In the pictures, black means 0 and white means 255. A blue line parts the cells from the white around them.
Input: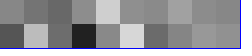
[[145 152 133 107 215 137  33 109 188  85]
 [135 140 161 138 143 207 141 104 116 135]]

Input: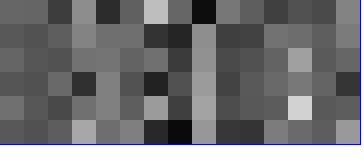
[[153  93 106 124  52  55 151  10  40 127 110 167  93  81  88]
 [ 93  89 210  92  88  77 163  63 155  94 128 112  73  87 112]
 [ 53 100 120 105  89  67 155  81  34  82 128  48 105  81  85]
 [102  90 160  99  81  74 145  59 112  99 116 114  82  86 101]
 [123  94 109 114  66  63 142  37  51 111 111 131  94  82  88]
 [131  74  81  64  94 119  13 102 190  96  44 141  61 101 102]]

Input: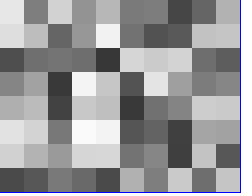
[[197 110 202 126 177  74 105 121  87  74]
 [ 87 195  63 134 115 215 214 154 179 209]
 [162 165  64  99  85 243 250 120 211 226]
 [202 205 132 113  57 191 200  66 187 175]
 [134 124 159 228  83 198 244  57 162 133]
 [ 93 110 211 203 214  55 110 116 111  78]
 [197 194  89  82 114 242 151 101 189 222]
 [178 101  70 125 122 183 147 210 126 231]]

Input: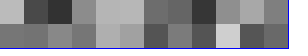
[[105  85 207  84 123  84 161 175 118 136 115 118]
 [127 168 143  54 101 109 183 181 140  50  73 187]]

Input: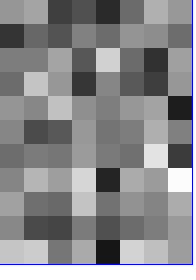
[[157 191 211  22 170 118 204 197]
 [154 125 108  80 123  69  74 136]
 [172 132 146 114 195 105 111 161]
 [252 155 171  36 214 158 181 133]
 [ 59 227 112 122 155 118 123 109]
 [128 175 125 116 152  88  75 134]
 [ 29 163 151 126 143 193 135 149]
 [151  62  89 134  54 151 196 108]
 [160  49 107 209  87 164 125 125]
 [109 141 148 108 129  83 103  52]
 [152 176 107  42  80  63 164 150]]

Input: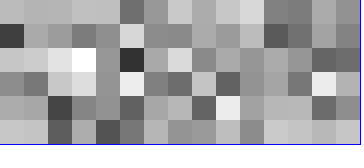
[[198 184 196 202 140 190 154 148 182 119  83 173  93 196 199]
 [142 108 184 183 162 236 100 183 167  97 146 133  69 167 172]
 [179 236 119 165 147  98 196 109 128 237 148 221 200 120 141]
 [109 101 150 171 150 170 138 218 169  50 151 255 227 204 198]
 [131 163 113  90 188 155 171 138 140 215 143 124 156 170  63]
 [146 171 124 129 216 199 172 201 152 111 191 192 181 180 187]]

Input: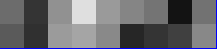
[[136  64  52  38 137 165 155  48  90]
 [114  19 116 133 154 223 145  52 108]]

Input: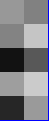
[[154  38]
 [203 158]
 [ 88  18]
 [197 131]
 [129 152]]

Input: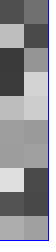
[[159 173]
 [ 71  83]
 [ 75 223]
 [160 157]
 [154 158]
 [205 188]
 [211  59]
 [149  58]
 [ 74 190]
 [112  79]]
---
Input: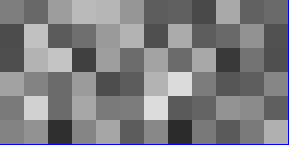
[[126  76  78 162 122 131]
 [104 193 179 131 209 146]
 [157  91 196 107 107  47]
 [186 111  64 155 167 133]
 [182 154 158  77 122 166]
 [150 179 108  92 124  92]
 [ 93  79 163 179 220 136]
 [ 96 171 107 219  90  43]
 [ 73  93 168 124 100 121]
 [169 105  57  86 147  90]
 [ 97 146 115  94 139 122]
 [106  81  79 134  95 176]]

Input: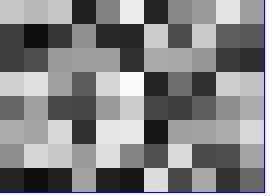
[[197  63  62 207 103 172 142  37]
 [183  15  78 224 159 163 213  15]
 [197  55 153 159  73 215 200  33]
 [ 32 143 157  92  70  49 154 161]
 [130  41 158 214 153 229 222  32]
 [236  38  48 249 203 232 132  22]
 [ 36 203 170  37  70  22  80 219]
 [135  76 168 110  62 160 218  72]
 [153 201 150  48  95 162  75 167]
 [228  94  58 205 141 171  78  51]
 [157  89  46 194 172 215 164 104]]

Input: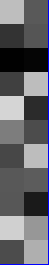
[[190  51   1  64 213 125  71  88  87 208  76]
 [ 89  85   5 189  43  76 189  92  26 151 175]]

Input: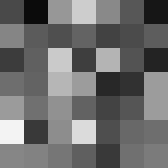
[[ 73 133  60 110 155 243 134]
 [ 11  91  96  99 112  57 130]
 [151  79 202 182 145 141 118]
 [205  99  62 156  98 219  95]
 [137  66 180  40  67  78  57]
 [ 87  75  83  49  85 104 112]
 [ 22  93  35 156 156 110 123]]

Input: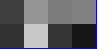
[[ 63  50]
 [149 200]
 [124  53]
 [129  22]]

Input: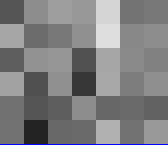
[[ 85 166  94 162 113 114]
 [141 108 146  80  85  35]
 [158 120 150 144  94 104]
 [152 144  81  55 141 106]
 [213 222 166 168 103 177]
 [115 136 138 125 106 114]
 [120 141 129 143  98 153]]

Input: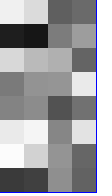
[[240  30 216 122 131 234 252  58]
 [219  22 186 147 140 245 210  64]
 [ 95 124 176 149  82 134 148 143]
 [106 157 100 234 113 227 102  98]]

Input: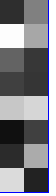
[[ 46 253  99  64 199  16  43 219]
 [128 167  55  53 214  64 171  34]]
